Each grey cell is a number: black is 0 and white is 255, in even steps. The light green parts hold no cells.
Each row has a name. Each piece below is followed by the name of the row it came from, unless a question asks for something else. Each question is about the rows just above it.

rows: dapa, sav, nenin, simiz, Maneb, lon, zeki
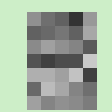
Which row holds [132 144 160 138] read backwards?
nenin
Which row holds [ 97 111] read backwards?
dapa

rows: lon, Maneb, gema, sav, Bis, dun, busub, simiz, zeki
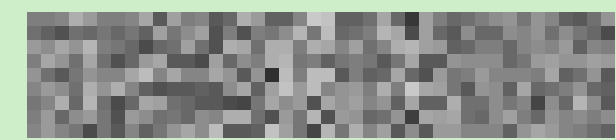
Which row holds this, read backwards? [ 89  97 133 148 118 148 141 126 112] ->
lon
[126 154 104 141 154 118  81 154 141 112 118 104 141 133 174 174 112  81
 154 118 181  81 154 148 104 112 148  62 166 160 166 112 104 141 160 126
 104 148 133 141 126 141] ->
simiz
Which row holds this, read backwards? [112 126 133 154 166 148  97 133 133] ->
zeki
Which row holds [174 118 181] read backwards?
zeki
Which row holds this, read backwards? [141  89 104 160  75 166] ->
Maneb
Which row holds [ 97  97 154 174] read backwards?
lon

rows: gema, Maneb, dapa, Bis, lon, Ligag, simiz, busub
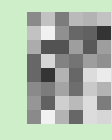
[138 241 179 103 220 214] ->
busub
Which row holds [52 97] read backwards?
Maneb
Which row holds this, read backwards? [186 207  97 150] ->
simiz
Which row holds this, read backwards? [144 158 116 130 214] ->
Bis
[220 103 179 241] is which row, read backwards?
busub

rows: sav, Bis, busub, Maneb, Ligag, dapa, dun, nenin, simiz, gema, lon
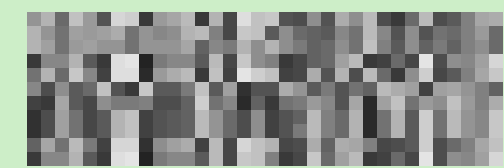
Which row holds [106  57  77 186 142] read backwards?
sav
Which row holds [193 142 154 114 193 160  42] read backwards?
dun
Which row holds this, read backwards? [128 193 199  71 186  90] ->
lon
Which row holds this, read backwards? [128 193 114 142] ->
busub
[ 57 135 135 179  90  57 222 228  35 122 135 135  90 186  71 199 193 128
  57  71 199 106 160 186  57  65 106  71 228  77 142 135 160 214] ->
lon

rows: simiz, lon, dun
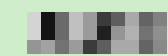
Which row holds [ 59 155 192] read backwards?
simiz
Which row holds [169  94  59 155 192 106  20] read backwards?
simiz
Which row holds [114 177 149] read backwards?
lon
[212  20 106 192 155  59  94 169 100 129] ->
simiz
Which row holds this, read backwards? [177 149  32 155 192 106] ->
lon
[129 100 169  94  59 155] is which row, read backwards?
simiz

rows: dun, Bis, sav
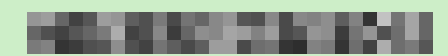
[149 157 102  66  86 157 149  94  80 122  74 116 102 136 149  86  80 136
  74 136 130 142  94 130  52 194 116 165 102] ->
dun
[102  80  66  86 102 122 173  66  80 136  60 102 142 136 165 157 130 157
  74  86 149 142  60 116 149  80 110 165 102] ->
Bis
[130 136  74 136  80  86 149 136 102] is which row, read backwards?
dun
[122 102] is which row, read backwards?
Bis
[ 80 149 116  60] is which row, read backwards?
Bis
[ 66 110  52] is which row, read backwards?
sav
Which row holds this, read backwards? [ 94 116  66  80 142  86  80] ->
sav

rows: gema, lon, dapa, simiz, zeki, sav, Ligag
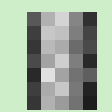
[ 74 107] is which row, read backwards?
dapa
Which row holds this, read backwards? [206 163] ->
simiz
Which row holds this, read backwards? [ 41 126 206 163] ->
simiz

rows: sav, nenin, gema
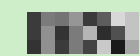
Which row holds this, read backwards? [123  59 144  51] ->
gema
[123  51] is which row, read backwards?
nenin

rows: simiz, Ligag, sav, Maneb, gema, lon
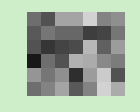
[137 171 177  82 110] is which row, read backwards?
Maneb
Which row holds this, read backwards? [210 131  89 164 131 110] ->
lon
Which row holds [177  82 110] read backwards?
Maneb
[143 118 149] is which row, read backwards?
gema
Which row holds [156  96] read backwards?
sav
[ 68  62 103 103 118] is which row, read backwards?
Ligag
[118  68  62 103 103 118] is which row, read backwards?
Ligag

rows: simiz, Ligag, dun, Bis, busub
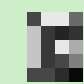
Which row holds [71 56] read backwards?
Bis
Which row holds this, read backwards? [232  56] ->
dun
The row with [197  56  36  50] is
Ligag
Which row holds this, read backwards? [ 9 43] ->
busub
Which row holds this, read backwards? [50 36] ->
Ligag
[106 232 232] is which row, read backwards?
simiz

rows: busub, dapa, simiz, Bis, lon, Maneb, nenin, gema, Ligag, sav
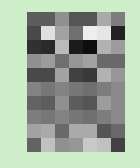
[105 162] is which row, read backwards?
Bis
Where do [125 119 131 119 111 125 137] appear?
gema

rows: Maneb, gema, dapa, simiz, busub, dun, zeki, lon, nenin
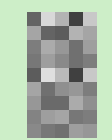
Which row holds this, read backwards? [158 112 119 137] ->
nenin
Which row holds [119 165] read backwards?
lon
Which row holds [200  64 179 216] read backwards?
Maneb
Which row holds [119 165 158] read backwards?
lon
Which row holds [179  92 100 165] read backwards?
gema

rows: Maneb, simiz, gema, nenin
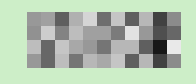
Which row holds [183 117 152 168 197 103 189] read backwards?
gema
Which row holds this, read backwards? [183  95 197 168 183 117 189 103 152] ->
nenin
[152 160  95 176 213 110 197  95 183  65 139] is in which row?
Maneb
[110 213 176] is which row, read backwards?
Maneb
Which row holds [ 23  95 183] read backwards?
gema

